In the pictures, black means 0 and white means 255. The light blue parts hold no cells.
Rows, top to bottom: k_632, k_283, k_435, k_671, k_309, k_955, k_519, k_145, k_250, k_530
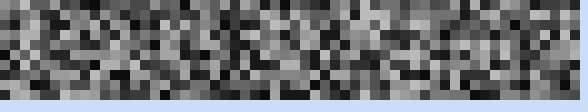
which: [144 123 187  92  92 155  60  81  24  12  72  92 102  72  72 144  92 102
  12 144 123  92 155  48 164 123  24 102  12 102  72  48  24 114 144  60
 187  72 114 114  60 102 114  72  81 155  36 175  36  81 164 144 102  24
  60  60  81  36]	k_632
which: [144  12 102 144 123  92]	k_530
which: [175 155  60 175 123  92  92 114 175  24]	k_283
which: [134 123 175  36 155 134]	k_435

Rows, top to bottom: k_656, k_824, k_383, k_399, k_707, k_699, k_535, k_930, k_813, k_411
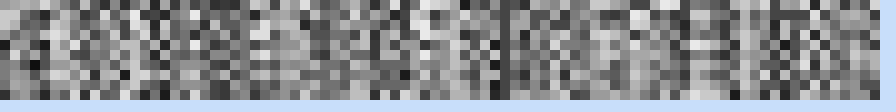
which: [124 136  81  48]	k_699
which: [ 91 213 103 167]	k_824
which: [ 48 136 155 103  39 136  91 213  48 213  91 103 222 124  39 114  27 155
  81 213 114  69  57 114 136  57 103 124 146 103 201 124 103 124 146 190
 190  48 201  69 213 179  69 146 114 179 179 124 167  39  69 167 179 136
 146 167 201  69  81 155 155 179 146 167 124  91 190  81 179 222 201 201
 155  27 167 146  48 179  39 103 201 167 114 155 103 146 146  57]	k_411
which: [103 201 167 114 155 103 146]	k_411
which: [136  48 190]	k_383
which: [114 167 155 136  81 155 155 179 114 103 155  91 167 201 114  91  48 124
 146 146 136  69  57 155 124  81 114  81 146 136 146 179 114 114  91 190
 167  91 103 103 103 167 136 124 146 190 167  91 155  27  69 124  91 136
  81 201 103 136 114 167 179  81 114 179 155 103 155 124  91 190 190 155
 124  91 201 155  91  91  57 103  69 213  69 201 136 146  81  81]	k_813

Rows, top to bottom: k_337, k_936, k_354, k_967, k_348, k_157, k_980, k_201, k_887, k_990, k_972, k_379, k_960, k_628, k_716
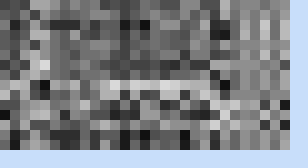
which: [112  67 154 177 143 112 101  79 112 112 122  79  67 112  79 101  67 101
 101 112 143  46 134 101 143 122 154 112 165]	k_201
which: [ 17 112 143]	k_354
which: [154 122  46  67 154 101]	k_972
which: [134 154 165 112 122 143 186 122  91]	k_972
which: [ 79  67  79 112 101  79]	k_337
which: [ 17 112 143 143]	k_354
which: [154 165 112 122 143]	k_972

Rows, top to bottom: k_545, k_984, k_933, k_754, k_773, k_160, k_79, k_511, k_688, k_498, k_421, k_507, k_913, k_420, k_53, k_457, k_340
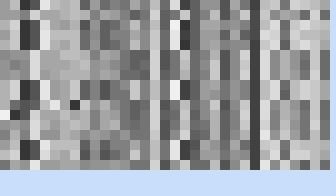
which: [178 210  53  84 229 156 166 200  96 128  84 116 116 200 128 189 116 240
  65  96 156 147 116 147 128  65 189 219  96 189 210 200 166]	k_498
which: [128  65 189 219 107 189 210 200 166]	k_688
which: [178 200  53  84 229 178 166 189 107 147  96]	k_773
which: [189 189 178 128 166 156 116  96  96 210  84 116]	k_160
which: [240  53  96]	k_933

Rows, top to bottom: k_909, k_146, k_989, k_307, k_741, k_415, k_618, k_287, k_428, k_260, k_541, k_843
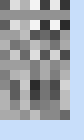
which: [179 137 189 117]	k_541
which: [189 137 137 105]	k_843
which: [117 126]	k_541
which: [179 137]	k_541

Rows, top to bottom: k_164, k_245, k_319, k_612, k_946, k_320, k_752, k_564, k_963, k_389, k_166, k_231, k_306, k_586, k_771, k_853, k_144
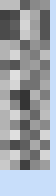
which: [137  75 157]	k_306
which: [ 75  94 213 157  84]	k_319

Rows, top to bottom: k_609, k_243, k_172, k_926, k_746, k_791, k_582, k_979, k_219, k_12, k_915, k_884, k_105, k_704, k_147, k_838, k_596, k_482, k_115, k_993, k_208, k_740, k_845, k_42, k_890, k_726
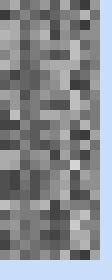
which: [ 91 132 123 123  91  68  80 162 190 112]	k_740
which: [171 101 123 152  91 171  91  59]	k_609
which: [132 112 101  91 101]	k_890
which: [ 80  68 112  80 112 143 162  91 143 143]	k_115
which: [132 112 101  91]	k_890
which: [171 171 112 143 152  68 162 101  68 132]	k_838

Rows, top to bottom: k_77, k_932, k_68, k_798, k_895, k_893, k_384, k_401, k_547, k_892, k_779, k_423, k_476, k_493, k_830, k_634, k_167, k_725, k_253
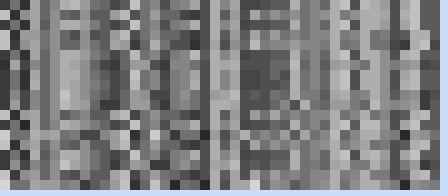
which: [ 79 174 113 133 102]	k_401
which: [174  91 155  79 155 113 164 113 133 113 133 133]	k_423
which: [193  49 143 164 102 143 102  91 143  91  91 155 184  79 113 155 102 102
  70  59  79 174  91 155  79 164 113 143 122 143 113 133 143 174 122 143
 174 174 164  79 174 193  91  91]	k_932
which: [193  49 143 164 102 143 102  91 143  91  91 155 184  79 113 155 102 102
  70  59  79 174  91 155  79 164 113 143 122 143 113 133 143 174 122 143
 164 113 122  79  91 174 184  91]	k_830
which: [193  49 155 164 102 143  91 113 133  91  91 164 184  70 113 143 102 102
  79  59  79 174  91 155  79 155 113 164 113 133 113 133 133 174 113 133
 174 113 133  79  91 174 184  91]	k_423

